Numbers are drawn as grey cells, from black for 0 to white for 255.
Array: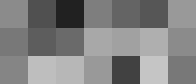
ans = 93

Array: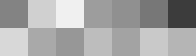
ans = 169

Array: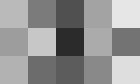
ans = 199

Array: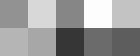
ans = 167

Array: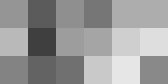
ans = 63

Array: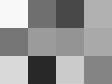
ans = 155
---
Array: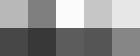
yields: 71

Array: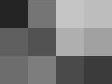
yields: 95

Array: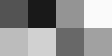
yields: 188

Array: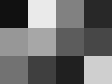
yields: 151

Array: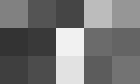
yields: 51

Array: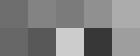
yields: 103

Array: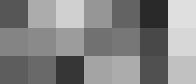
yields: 132

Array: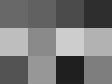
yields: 190

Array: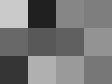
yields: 104

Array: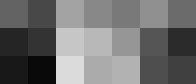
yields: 37
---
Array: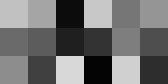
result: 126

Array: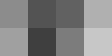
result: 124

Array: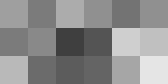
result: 207

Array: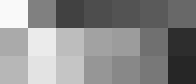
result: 112

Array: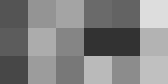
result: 50

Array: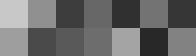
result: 40

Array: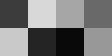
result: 9

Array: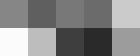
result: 42

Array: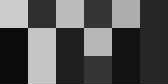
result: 18

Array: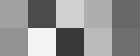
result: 187
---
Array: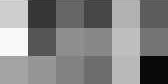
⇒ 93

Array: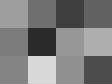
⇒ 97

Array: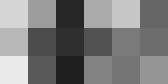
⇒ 102

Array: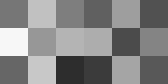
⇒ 81

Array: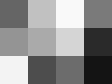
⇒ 122

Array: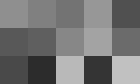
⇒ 80

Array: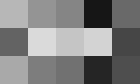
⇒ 105

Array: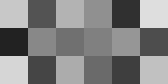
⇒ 222
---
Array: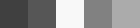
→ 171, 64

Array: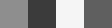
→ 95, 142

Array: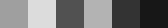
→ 23, 159

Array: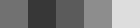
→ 221, 113

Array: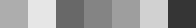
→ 53, 173

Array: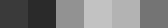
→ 116, 58

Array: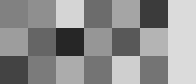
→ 219, 67
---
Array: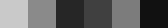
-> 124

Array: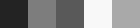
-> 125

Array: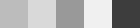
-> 188

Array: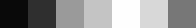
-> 196

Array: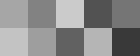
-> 181

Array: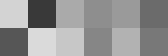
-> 199

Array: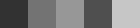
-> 115

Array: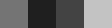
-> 67
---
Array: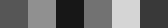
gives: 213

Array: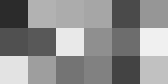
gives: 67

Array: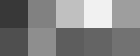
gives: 100

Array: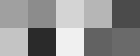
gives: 98

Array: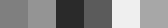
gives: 239

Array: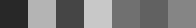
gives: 97
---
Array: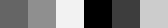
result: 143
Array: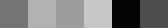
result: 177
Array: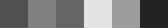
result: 129
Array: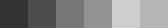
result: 77
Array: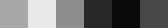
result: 233
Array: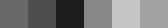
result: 78
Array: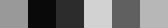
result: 9
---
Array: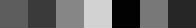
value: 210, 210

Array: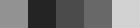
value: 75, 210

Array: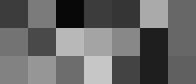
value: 164, 198

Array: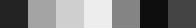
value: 237, 237

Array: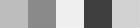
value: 239, 239

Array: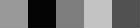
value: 126, 195

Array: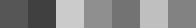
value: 143, 203

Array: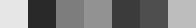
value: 146, 230

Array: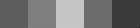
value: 197, 197
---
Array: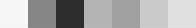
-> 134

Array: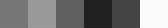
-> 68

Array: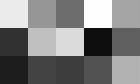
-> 29

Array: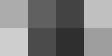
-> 67

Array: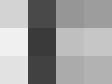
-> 65

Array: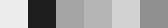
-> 144

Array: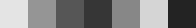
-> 54

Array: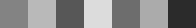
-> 87
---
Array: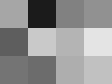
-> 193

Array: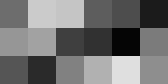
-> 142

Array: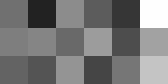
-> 196

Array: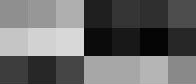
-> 137

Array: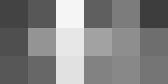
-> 117

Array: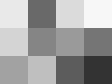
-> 51
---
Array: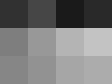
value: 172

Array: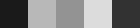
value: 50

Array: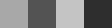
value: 46

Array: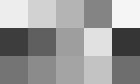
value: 110

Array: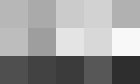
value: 46

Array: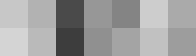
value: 157

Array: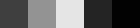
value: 2

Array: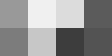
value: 83
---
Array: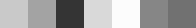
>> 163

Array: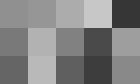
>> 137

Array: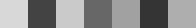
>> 161

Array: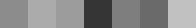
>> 140

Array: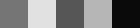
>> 117

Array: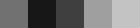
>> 113

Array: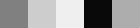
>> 173

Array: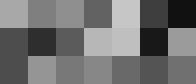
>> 112
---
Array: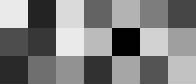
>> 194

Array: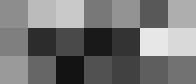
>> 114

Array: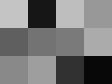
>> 8

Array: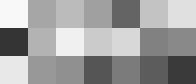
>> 58

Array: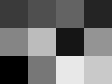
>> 201

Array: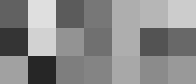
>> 153
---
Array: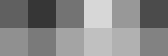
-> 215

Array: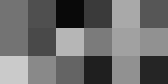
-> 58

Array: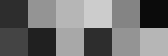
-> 204

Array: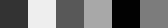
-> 168

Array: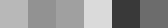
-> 218

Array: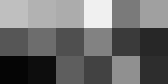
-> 240

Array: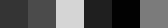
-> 31

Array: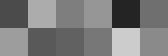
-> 150
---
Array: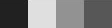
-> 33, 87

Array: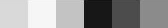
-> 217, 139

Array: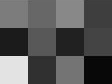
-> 124, 8

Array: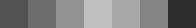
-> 81, 46

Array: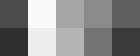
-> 75, 59

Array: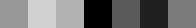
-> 150, 123
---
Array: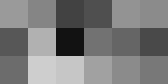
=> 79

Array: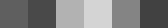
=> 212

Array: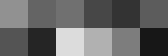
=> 71

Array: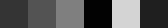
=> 2

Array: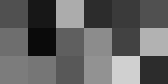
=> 44

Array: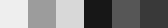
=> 23

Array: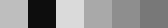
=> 169

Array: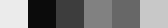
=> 129
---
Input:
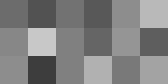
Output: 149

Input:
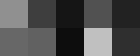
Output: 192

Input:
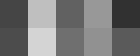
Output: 145

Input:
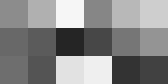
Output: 118

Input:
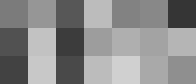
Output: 163

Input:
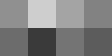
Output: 116

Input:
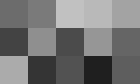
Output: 150

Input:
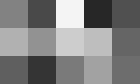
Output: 190
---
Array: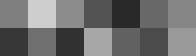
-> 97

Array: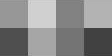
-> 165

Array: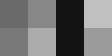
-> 171

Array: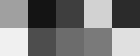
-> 108

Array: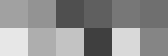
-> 63

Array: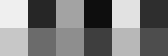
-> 62

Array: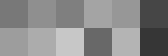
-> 104

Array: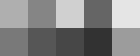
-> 71

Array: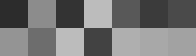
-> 175

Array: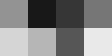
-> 182
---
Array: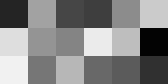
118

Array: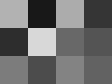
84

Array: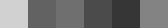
98

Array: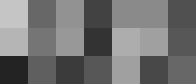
59

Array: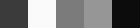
59

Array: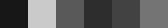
202

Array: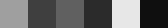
63
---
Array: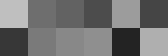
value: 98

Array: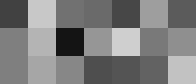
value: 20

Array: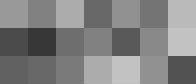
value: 110

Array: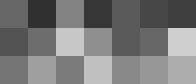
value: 199

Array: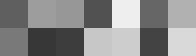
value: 151

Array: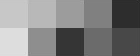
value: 156
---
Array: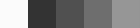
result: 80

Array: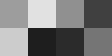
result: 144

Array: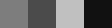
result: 192

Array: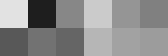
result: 135

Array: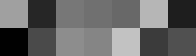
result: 119

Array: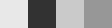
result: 202

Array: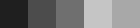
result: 111

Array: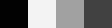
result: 161

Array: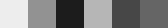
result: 28
